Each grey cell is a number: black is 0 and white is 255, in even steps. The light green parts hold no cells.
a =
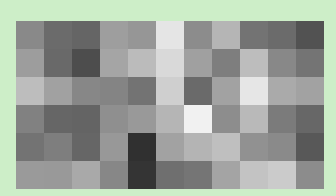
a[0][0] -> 137
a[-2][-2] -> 138
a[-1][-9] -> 169
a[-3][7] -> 141
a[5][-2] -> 203
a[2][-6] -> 207
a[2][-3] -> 230
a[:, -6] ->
[229, 217, 207, 181, 162, 111]
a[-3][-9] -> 100
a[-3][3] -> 143
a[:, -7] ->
[150, 187, 115, 153, 48, 52]
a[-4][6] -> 106
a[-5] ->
[157, 105, 77, 165, 187, 217, 160, 126, 189, 136, 116]
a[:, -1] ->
[82, 116, 162, 103, 88, 140]
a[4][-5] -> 180
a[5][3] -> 135
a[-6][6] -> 140
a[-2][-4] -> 191

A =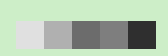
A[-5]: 224
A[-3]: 108
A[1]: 176

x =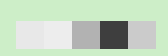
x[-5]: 232
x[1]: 237
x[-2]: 62

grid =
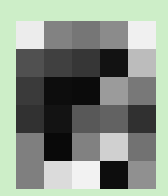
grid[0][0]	236
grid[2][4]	120
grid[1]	[80, 64, 54, 18, 188]
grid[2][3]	155
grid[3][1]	19
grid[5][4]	144
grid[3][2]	88
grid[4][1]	9

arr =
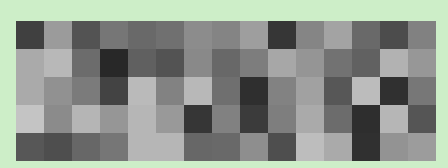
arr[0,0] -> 64
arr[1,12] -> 97
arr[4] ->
[87, 78, 103, 118, 182, 182, 103, 105, 142, 78, 189, 170, 48, 147, 156]
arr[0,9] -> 54
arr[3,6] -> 54
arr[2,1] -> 145
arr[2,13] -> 48
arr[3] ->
[196, 139, 181, 150, 182, 153, 54, 129, 59, 126, 170, 108, 46, 182, 85]
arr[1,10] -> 149
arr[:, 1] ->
[155, 184, 145, 139, 78]
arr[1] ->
[170, 184, 108, 40, 96, 83, 137, 104, 125, 167, 149, 114, 97, 178, 151]
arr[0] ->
[64, 155, 83, 118, 105, 112, 140, 132, 158, 54, 133, 163, 105, 76, 129]
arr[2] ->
[170, 145, 123, 67, 186, 130, 184, 111, 47, 130, 161, 87, 188, 48, 119]

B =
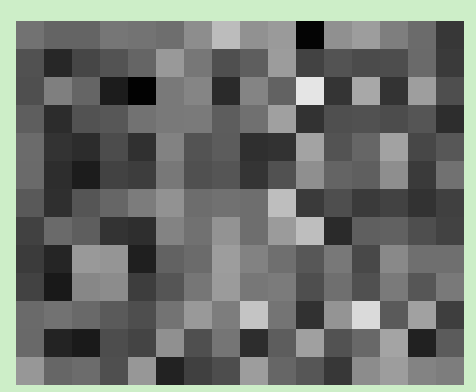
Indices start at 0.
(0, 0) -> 114
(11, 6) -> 79
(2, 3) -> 28
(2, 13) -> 51
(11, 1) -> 35
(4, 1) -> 51
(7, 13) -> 97
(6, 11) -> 78
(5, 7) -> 85
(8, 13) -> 137
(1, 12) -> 75
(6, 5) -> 146
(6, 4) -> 124
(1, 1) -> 39
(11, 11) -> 82
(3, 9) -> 160
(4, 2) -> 44
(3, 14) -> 85
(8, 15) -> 111
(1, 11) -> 83
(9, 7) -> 155
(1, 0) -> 81
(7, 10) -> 190
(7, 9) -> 155
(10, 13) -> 90
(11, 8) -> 45
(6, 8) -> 110
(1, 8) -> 94
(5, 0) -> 106
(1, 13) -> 77
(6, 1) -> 47
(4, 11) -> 83
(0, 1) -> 100
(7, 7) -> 147
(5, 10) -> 143
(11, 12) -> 104
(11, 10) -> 160

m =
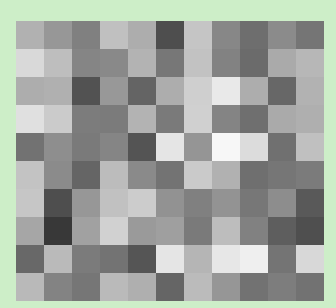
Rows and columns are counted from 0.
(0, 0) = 177
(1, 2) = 133
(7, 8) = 129
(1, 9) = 170
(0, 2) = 128
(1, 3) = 137
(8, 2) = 123
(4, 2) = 122
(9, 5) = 101
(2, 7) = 233
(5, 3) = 188
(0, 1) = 151
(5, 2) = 101
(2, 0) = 173
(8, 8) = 239
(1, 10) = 183
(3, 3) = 123
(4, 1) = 142
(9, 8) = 114
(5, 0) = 195
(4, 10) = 192
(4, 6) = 149
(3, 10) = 175
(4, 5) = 229
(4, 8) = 220
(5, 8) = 111
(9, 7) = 150
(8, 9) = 116
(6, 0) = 198
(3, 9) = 170
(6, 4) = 204
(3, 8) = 111
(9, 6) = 187
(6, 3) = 193
